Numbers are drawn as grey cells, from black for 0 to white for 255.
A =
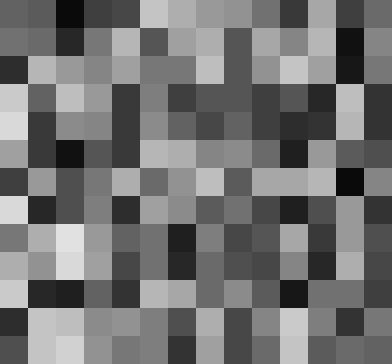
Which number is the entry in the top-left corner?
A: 98
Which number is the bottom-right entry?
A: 98
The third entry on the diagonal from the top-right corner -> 160
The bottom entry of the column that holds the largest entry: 209
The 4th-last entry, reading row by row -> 196
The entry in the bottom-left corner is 79
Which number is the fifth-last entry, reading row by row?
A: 106
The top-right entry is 106
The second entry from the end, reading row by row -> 106
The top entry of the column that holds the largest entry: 10
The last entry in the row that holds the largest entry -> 79
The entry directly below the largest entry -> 217
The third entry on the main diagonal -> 153

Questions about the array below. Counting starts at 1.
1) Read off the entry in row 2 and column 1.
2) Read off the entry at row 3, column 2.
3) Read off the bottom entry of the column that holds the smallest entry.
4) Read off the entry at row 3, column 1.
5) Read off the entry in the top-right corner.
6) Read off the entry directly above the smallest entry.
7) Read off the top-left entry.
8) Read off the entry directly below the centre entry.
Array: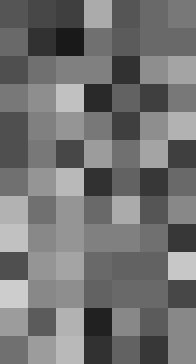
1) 105
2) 112
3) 185
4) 79
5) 120
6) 63
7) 85
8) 105

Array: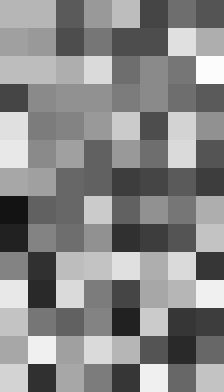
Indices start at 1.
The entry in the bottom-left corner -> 211
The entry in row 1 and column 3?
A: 90
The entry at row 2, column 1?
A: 160
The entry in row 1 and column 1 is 182
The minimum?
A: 19
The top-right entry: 84
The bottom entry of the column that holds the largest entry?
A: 195
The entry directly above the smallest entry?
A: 167
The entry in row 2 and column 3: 77
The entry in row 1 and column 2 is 182
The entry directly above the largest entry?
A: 174
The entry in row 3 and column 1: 189
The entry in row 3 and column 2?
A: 189
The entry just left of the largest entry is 118

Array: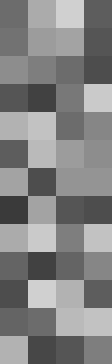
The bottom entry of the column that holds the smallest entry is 178
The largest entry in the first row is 208
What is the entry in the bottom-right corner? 126
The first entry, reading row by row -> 108
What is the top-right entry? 93
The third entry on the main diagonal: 108
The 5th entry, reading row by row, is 114
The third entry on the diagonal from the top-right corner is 126

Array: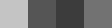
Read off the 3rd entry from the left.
60
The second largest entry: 114
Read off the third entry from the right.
85

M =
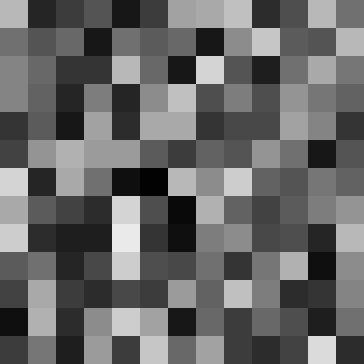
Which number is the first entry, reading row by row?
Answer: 184
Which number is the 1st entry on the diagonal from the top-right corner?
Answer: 112
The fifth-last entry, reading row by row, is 60
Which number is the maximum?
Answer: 234
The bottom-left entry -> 60
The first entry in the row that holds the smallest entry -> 212
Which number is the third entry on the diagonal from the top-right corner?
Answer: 112
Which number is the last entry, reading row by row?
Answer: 44
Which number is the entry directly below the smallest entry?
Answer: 78
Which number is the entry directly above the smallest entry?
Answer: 91
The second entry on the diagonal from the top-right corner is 84
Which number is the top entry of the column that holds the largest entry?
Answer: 23
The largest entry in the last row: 219
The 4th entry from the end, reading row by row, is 44
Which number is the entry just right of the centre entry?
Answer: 140
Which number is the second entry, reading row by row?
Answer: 37
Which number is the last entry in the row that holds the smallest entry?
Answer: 98
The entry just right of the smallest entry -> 184
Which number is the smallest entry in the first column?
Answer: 15
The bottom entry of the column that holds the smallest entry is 198
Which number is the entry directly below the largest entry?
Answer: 205
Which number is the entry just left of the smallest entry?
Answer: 15
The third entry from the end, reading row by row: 66
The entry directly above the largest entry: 212
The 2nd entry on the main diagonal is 84

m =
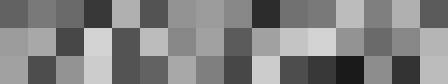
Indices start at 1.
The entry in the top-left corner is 98
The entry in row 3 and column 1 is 161
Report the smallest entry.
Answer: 25
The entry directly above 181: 91
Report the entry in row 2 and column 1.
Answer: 155
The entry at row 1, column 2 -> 121
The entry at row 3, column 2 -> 77
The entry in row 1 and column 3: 106
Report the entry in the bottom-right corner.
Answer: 188
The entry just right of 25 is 141
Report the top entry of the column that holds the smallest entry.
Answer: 188
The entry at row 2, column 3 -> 71

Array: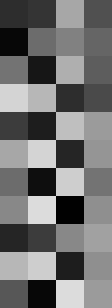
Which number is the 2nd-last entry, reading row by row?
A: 220
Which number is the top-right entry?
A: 80
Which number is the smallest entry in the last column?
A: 74
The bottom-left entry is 87
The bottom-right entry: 155
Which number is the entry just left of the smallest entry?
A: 220
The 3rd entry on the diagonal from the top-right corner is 22
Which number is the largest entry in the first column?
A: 212
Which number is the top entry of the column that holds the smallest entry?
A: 167
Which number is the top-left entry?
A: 45
